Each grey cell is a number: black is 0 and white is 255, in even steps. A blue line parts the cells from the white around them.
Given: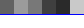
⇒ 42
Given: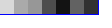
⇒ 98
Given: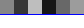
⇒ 104
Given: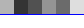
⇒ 107
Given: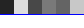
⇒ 100
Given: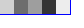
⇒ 52
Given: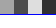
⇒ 222
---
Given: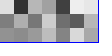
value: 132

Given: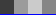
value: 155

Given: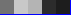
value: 180

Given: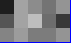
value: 124

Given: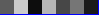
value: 71

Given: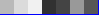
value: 68

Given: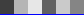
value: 97

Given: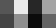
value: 143

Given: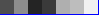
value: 175

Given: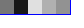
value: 224
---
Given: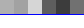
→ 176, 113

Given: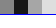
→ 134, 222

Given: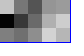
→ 197, 182

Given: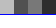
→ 190, 45

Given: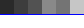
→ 42, 198

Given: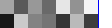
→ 165, 61

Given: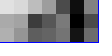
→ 225, 108

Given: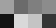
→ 161, 53

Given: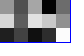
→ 151, 252

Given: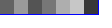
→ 99, 56
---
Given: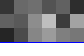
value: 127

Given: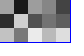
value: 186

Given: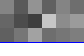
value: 118

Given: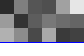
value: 58

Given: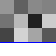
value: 165

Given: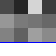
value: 159

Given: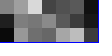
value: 189

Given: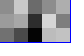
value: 188

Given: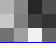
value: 240

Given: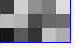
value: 193
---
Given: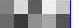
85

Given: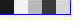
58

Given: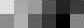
35

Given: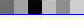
109

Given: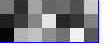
31

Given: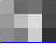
72

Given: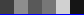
63
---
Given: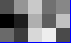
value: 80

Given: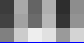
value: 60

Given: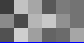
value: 60

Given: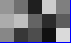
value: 150

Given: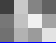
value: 62

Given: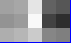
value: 161

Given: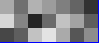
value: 170

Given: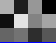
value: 177

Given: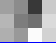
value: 160
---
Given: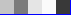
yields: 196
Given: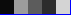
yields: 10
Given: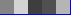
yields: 132
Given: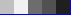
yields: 192
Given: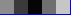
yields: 140
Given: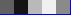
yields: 96
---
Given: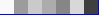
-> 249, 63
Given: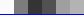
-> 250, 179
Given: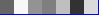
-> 101, 218
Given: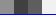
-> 144, 241
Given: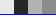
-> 232, 139
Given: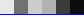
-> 232, 13
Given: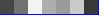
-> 70, 56
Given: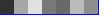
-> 49, 142
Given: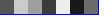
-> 85, 107
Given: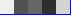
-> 239, 211
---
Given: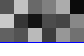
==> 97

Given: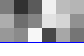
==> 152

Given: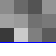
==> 57

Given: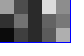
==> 11

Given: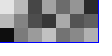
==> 14

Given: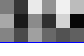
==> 132

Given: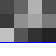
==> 193

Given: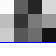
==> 203

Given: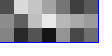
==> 132
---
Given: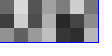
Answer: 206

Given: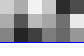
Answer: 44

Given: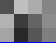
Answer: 172

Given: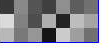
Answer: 93

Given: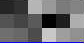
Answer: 123

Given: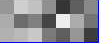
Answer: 94
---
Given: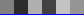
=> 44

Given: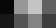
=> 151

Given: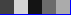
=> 213

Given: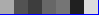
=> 82

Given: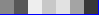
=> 87

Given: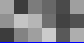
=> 60

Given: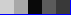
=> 168

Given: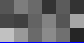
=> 125
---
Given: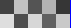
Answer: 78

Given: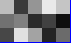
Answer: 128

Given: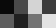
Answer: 32

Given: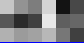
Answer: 43

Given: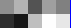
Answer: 23

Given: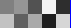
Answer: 96
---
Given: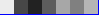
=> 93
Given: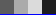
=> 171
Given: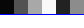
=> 82
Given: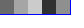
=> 143
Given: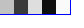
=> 193
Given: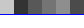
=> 88
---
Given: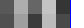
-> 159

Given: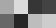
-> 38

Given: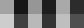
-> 64

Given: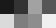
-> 126

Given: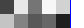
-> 131

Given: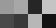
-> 57

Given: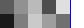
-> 126

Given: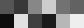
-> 225

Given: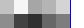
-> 66
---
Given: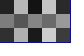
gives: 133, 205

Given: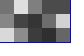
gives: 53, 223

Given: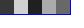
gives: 32, 209

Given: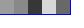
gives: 55, 215

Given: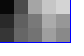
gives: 121, 212

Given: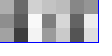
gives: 127, 249

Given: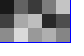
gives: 190, 218
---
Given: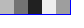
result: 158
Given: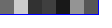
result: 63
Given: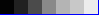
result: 75
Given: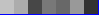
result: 104
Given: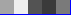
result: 122
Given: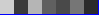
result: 73
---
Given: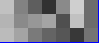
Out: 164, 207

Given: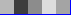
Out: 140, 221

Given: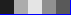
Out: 229, 229

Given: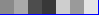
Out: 56, 228

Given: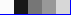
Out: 118, 251

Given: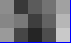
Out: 62, 201

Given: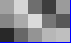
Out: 219, 219
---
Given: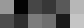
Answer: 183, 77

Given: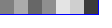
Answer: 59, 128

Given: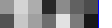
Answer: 76, 83

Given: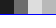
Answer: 185, 29

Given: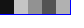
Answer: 177, 18

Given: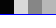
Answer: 183, 4

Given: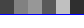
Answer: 47, 68

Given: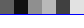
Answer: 226, 95
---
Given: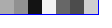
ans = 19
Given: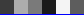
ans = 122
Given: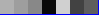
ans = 136
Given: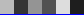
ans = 148
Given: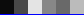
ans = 228
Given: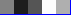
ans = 85
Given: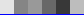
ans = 153
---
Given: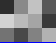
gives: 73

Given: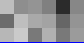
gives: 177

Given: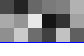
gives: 64

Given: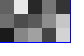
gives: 161

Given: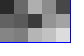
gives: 181

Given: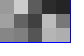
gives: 85
